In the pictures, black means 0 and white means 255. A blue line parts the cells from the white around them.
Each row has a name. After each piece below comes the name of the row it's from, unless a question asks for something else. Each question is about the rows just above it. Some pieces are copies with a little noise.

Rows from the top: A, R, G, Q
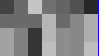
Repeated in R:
[106]
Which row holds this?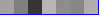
G
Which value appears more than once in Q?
[190]
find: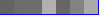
R

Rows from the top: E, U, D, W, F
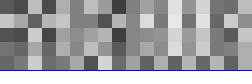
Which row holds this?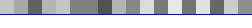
U
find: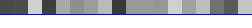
D
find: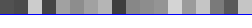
D

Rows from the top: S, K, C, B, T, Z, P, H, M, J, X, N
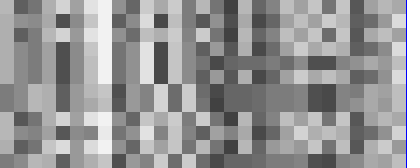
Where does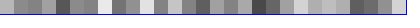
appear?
J
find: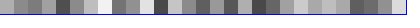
Z
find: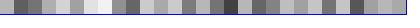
S
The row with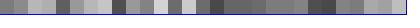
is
P

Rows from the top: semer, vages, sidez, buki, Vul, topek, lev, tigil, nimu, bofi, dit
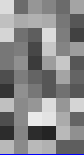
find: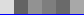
semer
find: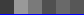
lev
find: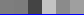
buki
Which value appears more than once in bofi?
[44]

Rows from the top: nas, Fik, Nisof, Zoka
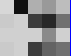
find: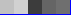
Zoka
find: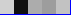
nas
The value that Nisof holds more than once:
[208]
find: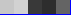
Fik
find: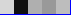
nas

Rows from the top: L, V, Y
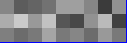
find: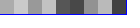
V
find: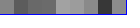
L

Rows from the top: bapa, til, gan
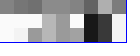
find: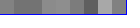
bapa
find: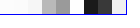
til
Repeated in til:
[250]
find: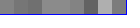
bapa

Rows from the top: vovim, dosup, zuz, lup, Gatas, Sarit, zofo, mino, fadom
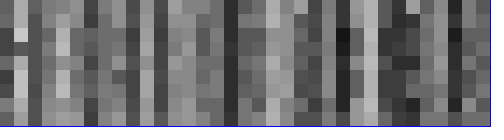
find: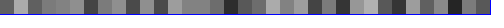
vovim
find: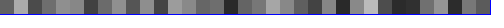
Gatas
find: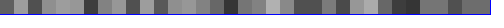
fadom
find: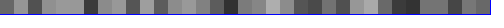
fadom

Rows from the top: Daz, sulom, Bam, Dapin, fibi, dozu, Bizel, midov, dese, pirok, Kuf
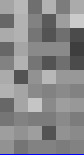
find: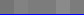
dese
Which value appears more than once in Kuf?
[130]
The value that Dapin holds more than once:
[138]
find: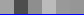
dozu

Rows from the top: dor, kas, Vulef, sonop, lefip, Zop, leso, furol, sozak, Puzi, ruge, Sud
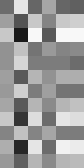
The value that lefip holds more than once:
[124]
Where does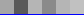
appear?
furol
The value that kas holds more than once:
[200]
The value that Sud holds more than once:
[181]
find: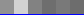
lefip

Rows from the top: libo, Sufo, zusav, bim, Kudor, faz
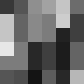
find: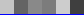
Sufo
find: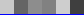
Sufo
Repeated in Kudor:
[124]
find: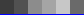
libo

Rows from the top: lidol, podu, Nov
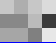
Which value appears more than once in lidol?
[199]
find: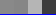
podu
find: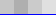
lidol
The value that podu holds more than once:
[136]
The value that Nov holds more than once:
[166]

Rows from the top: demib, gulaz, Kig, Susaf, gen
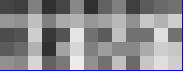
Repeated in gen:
[144]
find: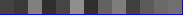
demib
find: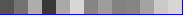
Susaf

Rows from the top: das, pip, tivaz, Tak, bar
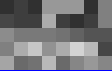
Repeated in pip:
[62]
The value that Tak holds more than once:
[172]
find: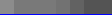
tivaz
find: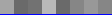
bar

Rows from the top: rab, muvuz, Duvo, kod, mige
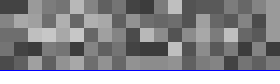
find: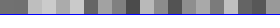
Duvo
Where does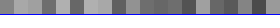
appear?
muvuz
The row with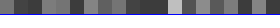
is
kod

